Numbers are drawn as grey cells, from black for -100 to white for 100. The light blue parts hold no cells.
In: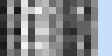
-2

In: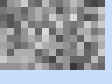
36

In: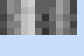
-26

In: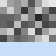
14

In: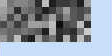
15

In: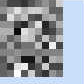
-10
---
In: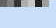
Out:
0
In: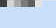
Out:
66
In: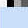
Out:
-97
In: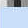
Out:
3
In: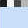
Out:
89
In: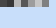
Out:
-57
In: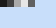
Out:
-48
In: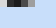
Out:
-65
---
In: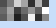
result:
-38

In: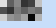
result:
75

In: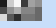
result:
-78

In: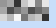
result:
18

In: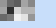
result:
18

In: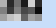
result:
39

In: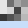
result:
80

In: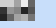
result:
63

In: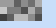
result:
22

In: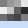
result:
-1
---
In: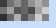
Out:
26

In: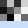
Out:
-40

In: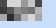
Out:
-32

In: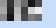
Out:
-71

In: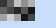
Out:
-45

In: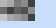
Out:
-49
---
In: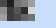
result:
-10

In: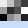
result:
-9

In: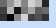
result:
55

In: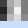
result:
57

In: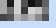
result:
64

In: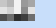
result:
90

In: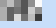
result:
2

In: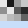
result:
23
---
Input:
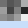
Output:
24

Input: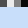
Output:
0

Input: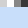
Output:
6

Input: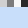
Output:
94

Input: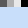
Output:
82

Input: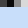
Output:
10

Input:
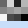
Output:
-51
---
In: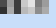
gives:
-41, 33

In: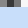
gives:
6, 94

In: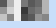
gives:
-30, 5

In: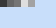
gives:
-56, 27

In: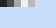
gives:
-72, 45

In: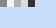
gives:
6, -60
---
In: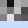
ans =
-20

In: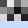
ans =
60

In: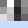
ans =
-59

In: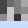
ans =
-59

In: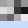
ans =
38

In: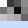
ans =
30
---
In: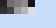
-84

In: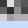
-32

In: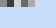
34

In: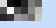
-23

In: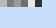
-61

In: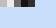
-62

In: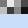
-42
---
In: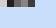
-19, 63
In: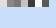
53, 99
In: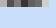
-58, 62
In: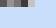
-8, 53
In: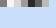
22, 93
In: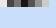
-82, 82
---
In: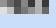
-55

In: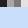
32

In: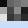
-21

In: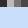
46

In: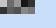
18

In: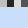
-70
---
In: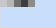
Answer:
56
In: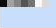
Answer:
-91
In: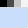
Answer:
-100
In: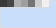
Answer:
-55
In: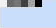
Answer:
89
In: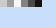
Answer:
59
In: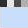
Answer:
-64
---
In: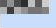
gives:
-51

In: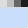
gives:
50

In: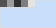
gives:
22

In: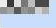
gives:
28

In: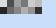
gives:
-17

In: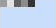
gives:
77

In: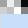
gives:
51

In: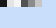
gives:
79

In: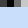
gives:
-96

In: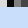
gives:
-94
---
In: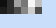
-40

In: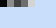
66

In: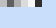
-63

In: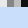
-88

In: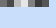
-33

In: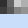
15

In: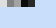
-68

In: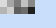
-75

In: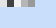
20

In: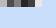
82
